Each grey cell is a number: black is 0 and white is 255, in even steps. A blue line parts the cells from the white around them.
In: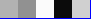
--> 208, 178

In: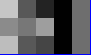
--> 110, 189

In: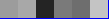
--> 196, 156

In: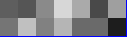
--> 159, 117

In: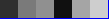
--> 206, 47

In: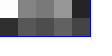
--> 36, 47

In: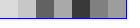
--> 157, 219

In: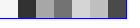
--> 74, 246

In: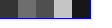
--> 23, 52
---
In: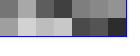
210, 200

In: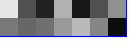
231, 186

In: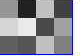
234, 213

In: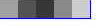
204, 160

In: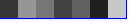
200, 150

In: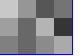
200, 180

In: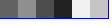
241, 197

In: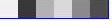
240, 217

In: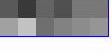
194, 161

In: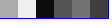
240, 171
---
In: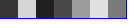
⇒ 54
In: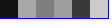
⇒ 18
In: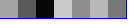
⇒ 164
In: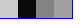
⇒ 204
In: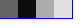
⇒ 100
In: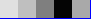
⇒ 224
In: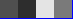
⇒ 79
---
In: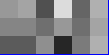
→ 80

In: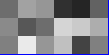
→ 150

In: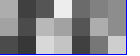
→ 85

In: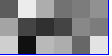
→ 173

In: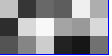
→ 104

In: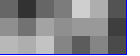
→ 102

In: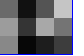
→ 84

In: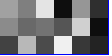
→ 228
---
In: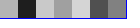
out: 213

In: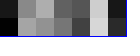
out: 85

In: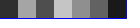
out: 143

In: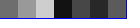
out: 71

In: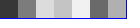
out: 241

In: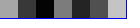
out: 36

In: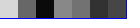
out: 114
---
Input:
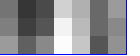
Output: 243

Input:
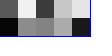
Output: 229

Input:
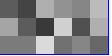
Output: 208

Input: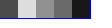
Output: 145

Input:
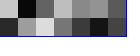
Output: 200

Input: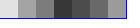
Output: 164

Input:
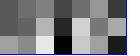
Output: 209
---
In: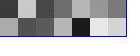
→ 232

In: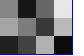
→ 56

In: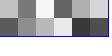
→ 57

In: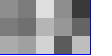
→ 151

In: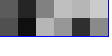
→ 47

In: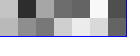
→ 217
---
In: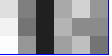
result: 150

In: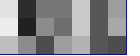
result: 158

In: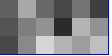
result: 63

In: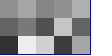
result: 175

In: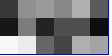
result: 91

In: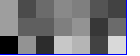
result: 66

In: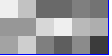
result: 115

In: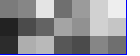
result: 238

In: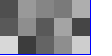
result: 174
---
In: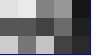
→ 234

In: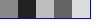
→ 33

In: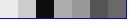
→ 204

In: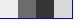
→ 108

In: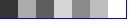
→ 171

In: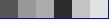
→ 152

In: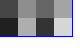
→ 142

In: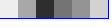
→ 168

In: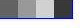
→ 153

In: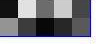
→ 225
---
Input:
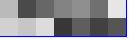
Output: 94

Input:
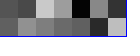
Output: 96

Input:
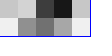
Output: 113

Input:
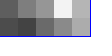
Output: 106

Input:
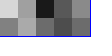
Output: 108

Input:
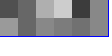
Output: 124
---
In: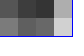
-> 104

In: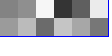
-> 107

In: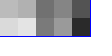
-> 122

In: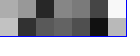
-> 89

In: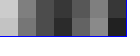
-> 76

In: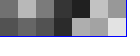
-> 82

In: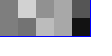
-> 188

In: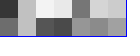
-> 85
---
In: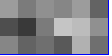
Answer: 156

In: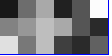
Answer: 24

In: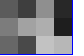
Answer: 91

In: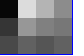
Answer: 7

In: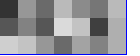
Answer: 51

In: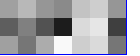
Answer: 160

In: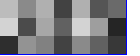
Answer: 188

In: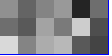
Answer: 144

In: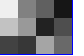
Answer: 239
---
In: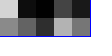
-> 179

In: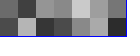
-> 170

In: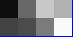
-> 123

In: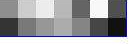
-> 70

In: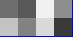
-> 217

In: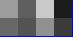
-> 145

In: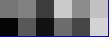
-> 69
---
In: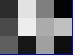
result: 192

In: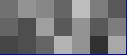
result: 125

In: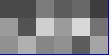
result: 114

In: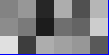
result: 205

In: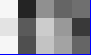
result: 57

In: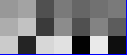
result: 92

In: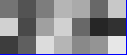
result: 49

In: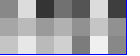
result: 145
